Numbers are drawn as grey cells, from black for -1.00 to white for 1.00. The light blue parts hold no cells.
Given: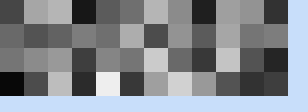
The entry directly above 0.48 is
0.20
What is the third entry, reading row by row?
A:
0.42
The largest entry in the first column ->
-0.08
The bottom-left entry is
-0.94
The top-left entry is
-0.45
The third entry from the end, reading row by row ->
-0.35
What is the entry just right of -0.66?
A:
0.87
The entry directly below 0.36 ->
-0.08
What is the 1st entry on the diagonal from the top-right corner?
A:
-0.61
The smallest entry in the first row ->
-0.82
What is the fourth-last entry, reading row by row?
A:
0.20
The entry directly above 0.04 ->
-0.13
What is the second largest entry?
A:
0.64
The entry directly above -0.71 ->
-0.02

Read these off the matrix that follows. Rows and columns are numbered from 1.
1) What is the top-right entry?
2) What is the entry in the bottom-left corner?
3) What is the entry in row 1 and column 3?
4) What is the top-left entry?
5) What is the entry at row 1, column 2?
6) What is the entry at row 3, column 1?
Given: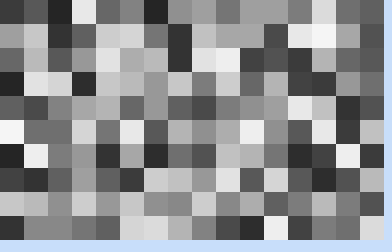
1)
-0.25
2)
-0.60
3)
-0.71
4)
-0.54
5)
-0.31
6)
-0.19

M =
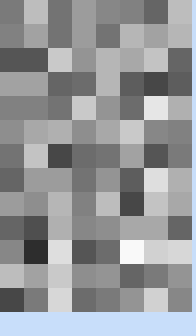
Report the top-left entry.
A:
-0.04
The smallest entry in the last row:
-0.44
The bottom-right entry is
0.06
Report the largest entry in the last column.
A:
0.69
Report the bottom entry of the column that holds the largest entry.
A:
0.16
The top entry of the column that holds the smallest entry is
0.48
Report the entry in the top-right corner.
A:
0.48
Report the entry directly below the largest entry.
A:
-0.21
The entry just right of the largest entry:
0.64
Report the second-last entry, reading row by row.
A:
0.64
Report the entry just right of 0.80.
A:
0.38
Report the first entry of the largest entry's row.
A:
0.06
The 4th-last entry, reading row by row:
-0.04
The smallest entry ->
-0.65
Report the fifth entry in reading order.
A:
0.06
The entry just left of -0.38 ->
-0.21
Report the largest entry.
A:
0.95
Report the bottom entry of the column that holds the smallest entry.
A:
-0.04
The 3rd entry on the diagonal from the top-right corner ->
0.32
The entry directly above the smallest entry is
-0.38

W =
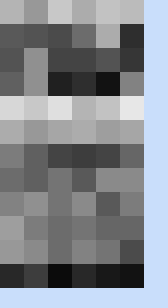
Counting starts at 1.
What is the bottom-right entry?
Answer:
-0.86
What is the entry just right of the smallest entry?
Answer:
-0.69
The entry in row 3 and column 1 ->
-0.35
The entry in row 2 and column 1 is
-0.30
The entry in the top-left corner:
0.41
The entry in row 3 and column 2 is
0.13
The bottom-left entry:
-0.69
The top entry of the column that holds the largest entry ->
0.47
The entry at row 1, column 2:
0.19
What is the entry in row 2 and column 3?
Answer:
-0.41
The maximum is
0.81
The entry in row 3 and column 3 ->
-0.47
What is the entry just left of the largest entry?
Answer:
0.52
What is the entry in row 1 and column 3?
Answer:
0.57

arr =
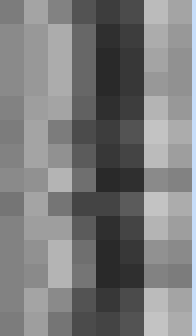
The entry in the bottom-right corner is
0.35
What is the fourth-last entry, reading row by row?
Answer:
-0.47
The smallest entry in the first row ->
-0.52
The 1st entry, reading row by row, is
-0.03
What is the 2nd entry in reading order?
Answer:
0.29
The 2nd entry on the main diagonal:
0.19
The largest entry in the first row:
0.47
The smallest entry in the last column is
-0.03
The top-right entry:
0.29
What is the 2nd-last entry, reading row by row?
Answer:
0.53
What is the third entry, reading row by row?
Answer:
0.02
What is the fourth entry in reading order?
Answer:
-0.35
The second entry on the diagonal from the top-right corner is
0.35
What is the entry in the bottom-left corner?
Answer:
-0.03
